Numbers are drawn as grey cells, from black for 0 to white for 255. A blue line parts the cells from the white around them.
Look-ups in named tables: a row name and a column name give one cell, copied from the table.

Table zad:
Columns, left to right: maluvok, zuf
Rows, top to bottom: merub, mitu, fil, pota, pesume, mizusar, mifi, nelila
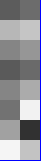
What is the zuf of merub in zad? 108
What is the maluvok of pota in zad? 90
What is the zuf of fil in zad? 150
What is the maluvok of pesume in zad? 133
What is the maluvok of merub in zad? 92
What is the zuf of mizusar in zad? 242
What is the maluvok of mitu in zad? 183
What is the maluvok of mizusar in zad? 114
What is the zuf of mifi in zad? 49
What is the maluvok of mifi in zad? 161
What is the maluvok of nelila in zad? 245

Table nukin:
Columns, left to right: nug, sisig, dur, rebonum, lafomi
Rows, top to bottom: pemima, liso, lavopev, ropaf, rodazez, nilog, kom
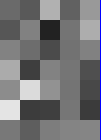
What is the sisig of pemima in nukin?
89
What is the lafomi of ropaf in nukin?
79
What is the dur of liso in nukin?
34
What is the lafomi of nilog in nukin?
59
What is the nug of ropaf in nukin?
171
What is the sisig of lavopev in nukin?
109
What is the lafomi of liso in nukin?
173
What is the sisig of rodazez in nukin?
219
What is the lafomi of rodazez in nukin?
72
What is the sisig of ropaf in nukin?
62
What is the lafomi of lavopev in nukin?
129
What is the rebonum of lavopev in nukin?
114
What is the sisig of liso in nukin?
129
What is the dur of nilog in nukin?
63
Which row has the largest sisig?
rodazez

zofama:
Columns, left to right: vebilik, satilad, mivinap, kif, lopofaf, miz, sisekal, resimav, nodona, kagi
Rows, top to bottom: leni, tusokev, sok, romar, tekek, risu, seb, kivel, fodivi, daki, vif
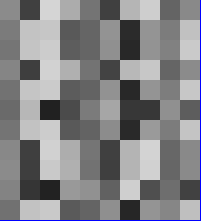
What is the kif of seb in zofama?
89
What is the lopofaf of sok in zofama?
101
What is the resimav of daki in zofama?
79
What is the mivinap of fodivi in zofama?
201
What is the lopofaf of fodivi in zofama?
114
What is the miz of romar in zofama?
67
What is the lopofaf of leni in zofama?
116
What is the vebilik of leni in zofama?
139
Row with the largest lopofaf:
daki

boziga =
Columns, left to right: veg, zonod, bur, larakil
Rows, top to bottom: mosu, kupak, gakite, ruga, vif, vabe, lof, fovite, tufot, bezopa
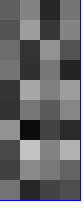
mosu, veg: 96
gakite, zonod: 52
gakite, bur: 146
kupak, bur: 55
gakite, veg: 108
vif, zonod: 167
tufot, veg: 65
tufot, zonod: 137
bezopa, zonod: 37
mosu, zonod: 132
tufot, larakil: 99
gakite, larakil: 82
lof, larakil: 42
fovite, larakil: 177
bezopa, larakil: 77
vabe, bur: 91

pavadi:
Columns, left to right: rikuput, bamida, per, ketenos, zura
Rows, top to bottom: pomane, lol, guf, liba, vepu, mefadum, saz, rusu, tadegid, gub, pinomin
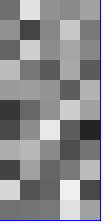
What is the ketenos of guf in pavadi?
165
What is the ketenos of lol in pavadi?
199
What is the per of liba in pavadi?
91
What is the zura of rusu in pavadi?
117
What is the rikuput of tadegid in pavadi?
67
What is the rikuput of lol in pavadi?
144
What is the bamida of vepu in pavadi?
158
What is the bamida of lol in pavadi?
68
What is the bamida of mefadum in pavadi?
103
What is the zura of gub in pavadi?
72
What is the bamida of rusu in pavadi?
184
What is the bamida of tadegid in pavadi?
161

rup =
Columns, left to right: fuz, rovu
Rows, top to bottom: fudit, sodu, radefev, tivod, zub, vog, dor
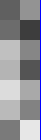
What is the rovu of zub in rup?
169
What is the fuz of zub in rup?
220
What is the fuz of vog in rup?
186
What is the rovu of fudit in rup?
147
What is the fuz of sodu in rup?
108
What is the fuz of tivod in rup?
180
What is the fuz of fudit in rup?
96
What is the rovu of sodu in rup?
61
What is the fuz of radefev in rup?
192
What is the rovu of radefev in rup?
134
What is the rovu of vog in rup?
130
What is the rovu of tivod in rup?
84

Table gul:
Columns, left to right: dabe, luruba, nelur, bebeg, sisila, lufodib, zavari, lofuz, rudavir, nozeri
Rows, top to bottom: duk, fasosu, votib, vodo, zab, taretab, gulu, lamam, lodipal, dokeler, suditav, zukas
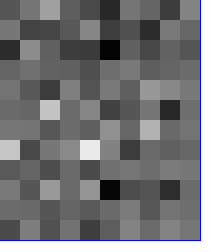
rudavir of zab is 136
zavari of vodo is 121
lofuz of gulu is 178
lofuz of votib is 71
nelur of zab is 60
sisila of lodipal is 74
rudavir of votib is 98
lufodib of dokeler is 6
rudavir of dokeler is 45
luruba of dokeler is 86
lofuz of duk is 101
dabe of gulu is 119
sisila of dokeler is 148

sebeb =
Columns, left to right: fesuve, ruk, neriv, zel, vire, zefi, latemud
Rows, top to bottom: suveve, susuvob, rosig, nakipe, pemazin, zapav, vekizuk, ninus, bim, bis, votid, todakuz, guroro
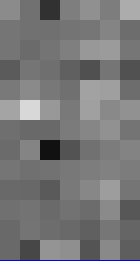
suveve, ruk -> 113
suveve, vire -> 144
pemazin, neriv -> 120
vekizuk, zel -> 123
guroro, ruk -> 71
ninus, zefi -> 124
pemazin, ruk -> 138
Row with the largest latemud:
suveve

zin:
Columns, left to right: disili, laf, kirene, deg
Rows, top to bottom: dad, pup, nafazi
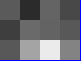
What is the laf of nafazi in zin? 164
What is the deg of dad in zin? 72
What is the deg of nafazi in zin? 131
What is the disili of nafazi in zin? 88
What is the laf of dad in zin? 43
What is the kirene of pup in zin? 99
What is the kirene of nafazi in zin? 235
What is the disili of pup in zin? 62
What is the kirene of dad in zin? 100
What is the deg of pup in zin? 88
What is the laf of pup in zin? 106
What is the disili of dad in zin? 90

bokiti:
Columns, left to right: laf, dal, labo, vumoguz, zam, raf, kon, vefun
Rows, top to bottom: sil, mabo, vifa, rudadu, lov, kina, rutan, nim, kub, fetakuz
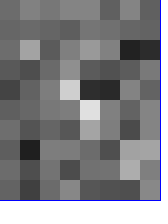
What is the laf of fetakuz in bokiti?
99
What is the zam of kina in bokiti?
224
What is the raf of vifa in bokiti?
129
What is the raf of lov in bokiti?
41
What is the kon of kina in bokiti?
99
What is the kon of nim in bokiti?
162
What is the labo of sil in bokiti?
119
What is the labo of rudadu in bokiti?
106
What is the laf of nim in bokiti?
94

